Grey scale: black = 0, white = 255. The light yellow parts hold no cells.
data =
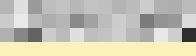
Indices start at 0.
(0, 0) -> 181
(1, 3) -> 173
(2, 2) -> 99
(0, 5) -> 183
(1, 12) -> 153
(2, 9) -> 185
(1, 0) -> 202
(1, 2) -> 186
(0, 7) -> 192
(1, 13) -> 219
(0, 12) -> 174
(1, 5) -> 137

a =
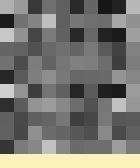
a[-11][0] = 176
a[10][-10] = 54
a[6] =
[206, 147, 61, 116, 96, 38, 91, 31, 27, 155]
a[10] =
[54, 123, 135, 193, 135, 106, 110, 110, 157, 122]
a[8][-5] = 62
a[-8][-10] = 101
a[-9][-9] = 146
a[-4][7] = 118
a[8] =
[96, 72, 96, 101, 119, 62, 71, 121, 87, 90]
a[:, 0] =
[176, 28, 199, 101, 114, 39, 206, 46, 96, 97, 54]
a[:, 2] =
[56, 132, 69, 81, 125, 126, 61, 147, 96, 144, 135]
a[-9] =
[199, 146, 69, 123, 97, 40, 103, 33, 27, 159]
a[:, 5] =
[42, 119, 40, 100, 128, 103, 38, 108, 62, 88, 106]
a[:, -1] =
[184, 145, 159, 129, 125, 134, 155, 150, 90, 96, 122]
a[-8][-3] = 90
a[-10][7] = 109
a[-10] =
[28, 114, 132, 190, 95, 119, 111, 109, 167, 145]
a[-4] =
[46, 93, 147, 156, 136, 108, 81, 118, 193, 150]
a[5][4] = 120
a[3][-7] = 105
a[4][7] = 109
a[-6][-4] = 104
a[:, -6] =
[95, 95, 97, 112, 118, 120, 96, 136, 119, 101, 135]

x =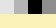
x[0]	228
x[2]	0

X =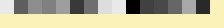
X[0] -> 233
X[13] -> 168
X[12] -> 102
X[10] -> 65

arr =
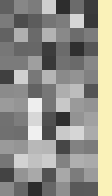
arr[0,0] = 96
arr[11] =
[118, 210, 193, 204, 130, 175, 170]
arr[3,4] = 107
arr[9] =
[112, 110, 240, 73, 201, 214, 171]
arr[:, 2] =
[124, 92, 106, 103, 159, 120, 98, 238, 215, 240, 184, 193, 169, 44]
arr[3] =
[119, 102, 103, 60, 107, 47, 86]
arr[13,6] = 90
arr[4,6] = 135
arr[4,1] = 123
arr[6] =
[139, 141, 98, 119, 174, 189, 84]
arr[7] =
[155, 149, 238, 118, 200, 154, 147]
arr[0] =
[96, 135, 124, 207, 45, 107, 59]
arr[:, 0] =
[96, 123, 98, 119, 123, 64, 139, 155, 113, 112, 154, 118, 67, 138]
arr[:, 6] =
[59, 56, 124, 86, 135, 129, 84, 147, 161, 171, 123, 170, 155, 90]
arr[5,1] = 208
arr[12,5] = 124
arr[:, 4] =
[45, 125, 137, 107, 113, 138, 174, 200, 46, 201, 70, 130, 168, 143]
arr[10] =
[154, 149, 184, 182, 70, 130, 123]

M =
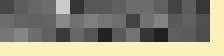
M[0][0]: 71
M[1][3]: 99
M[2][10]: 53
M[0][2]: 102
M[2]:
[119, 134, 109, 97, 59, 102, 84, 34, 90, 115, 53, 32, 95, 91, 77]
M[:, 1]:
[92, 99, 134]
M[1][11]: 130
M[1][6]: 126

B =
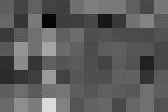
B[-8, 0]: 94
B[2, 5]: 108
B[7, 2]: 124
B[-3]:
[43, 53, 62, 154, 66, 86, 79, 79, 96, 97, 51, 91]
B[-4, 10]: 34
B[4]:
[47, 139, 53, 95, 84, 90, 79, 68, 92, 82, 34, 71]
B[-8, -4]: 121
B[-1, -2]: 112
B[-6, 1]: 90
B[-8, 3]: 66
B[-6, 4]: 95
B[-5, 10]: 85
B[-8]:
[94, 68, 96, 66, 64, 112, 126, 121, 121, 95, 72, 119]
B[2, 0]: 58
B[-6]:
[58, 90, 112, 135, 95, 108, 78, 83, 76, 74, 73, 81]
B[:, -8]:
[64, 61, 95, 107, 84, 66, 117, 129]
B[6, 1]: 109
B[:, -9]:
[66, 5, 135, 165, 95, 154, 114, 220]
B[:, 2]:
[96, 121, 112, 113, 53, 62, 91, 124]
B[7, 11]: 81

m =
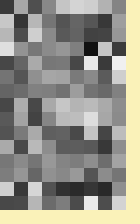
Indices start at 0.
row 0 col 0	58
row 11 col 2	117
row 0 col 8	132
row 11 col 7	109
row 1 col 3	117
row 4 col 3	119
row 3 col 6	17
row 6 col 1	108
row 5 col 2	144
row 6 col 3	127
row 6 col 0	100
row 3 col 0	223
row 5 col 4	163
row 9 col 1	122
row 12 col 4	136
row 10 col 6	89
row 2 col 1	77
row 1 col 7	56
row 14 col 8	211
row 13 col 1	57
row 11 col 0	119
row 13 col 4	49
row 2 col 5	99
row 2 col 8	151
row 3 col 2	119
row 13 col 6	54
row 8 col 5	189
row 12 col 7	140
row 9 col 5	73
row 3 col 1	147
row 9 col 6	195
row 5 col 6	138
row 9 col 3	95
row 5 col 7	91
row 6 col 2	129
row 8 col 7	167
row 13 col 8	143
